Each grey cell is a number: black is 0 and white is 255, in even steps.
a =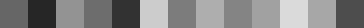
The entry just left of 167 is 218
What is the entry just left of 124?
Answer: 204
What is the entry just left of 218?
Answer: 161
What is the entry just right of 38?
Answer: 147

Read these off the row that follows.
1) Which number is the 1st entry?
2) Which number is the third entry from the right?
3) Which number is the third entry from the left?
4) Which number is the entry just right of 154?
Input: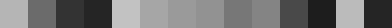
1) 181
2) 29
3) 51
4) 146

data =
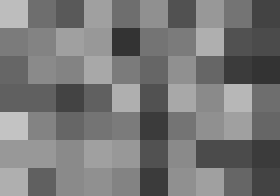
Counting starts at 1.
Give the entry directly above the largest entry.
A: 96
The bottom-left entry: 175
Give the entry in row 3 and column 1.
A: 102
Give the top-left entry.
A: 189
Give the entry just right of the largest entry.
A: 131
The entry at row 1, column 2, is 110
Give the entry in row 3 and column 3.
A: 131
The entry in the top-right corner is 67
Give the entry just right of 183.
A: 110
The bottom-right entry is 67
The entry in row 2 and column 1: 123
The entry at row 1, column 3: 89
